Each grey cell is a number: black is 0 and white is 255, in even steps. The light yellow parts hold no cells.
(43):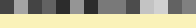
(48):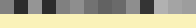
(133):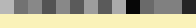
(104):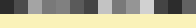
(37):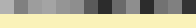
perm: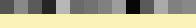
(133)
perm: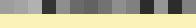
(48)
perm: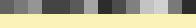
(104)

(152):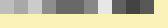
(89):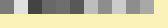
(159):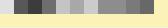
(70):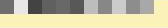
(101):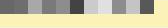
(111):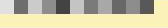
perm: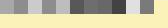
(89)
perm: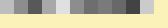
(89)
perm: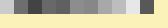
(70)
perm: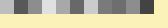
(89)
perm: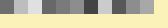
(89)
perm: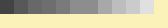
(89)
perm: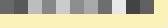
(70)

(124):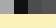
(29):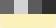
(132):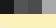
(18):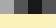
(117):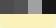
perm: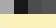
(132)
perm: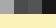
(132)
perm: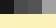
(117)

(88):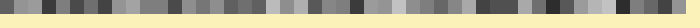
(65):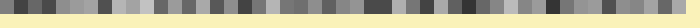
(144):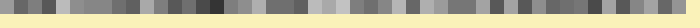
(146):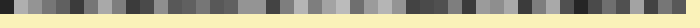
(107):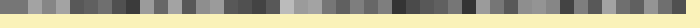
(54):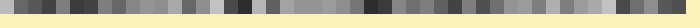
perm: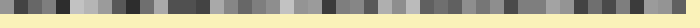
(88)
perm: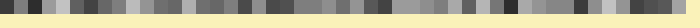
(54)
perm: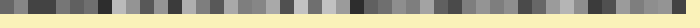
(88)
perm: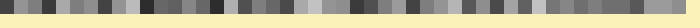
(54)
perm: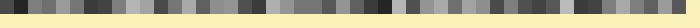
(146)

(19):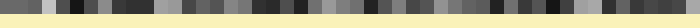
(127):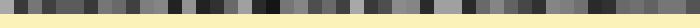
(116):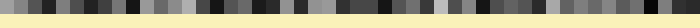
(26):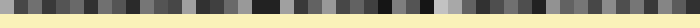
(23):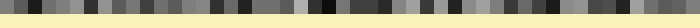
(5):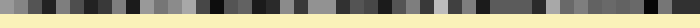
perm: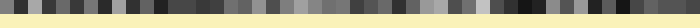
(19)
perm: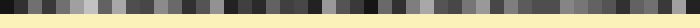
(19)
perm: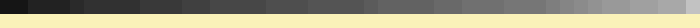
(26)

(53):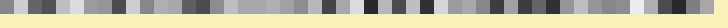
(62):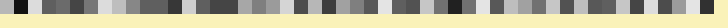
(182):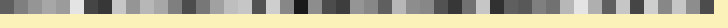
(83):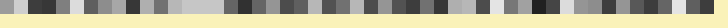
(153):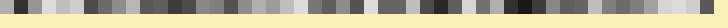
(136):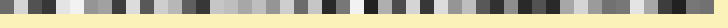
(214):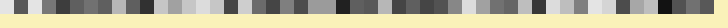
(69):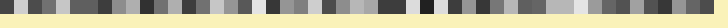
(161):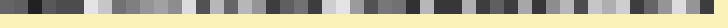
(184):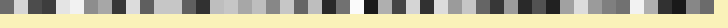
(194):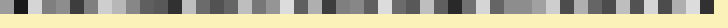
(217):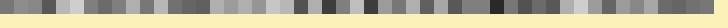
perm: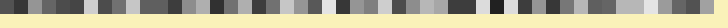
(69)
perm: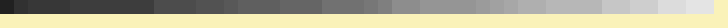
(161)
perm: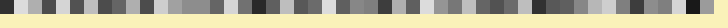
(194)
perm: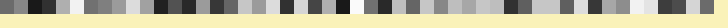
(184)
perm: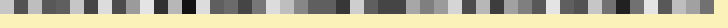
(62)
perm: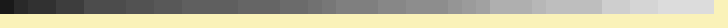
(153)

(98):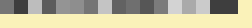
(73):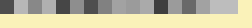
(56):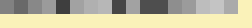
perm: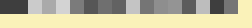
(98)
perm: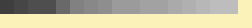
(73)
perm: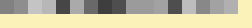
(56)

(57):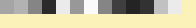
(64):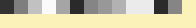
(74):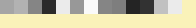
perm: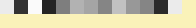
(74)
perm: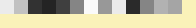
(57)

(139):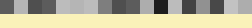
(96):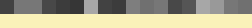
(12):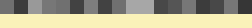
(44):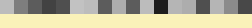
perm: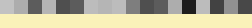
(139)
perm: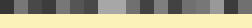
(12)
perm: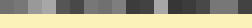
(96)
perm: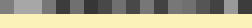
(12)
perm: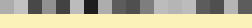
(139)

